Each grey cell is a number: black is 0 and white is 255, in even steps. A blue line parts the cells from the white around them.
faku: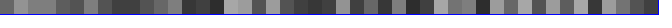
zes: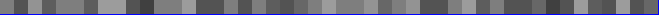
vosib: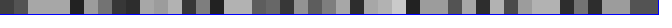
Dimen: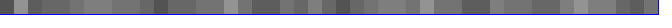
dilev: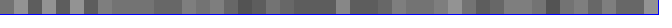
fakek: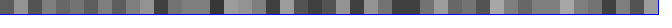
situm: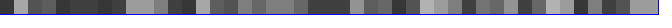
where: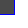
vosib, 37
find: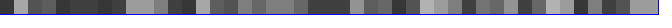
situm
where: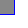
dilev, 25

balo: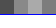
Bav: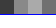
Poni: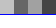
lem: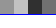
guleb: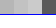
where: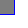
balo, 4
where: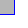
guleb, 1

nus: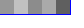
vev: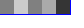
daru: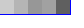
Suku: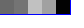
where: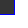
vev, 5
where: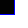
Suku, 5
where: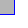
daru, 2

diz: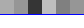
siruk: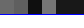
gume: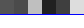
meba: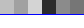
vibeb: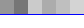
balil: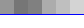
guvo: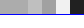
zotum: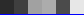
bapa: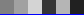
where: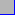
bapa, 5
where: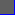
siruk, 2
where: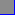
meba, 5
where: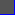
gume, 1
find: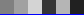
bapa
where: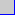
vibeb, 3

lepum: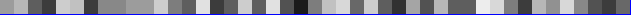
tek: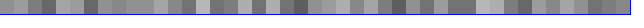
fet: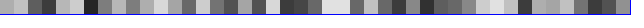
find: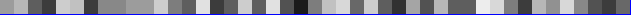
lepum
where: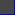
fet, 22

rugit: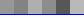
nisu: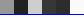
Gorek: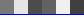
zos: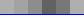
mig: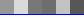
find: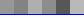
rugit
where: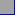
zos, 2
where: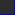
nisu, 5
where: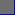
mig, 4

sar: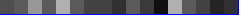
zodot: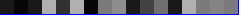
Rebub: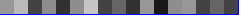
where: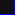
sar, 12
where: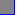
zodot, 16
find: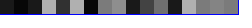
zodot
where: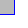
Rebub, 2
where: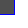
sar, 1
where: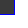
sar, 11

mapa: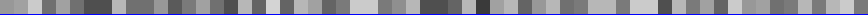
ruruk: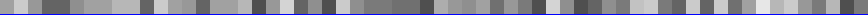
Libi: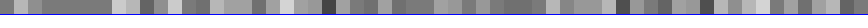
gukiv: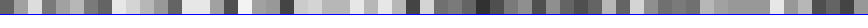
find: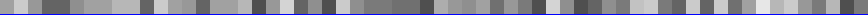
ruruk
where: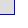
gukiv, 3
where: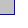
ruruk, 46
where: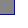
Libi, 41
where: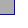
ruruk, 32
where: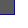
mapa, 13

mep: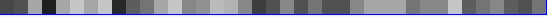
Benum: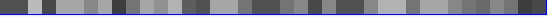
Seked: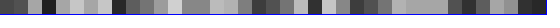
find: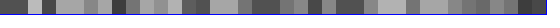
Benum
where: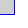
Seked, 13
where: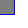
Seked, 18
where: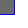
Benum, 35
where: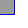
Seked, 12

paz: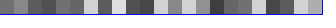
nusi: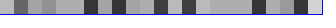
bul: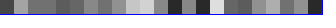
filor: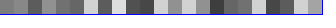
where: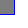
filor, 1
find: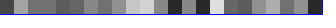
bul
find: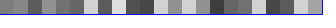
filor
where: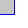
bul, 10
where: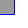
nusi, 21

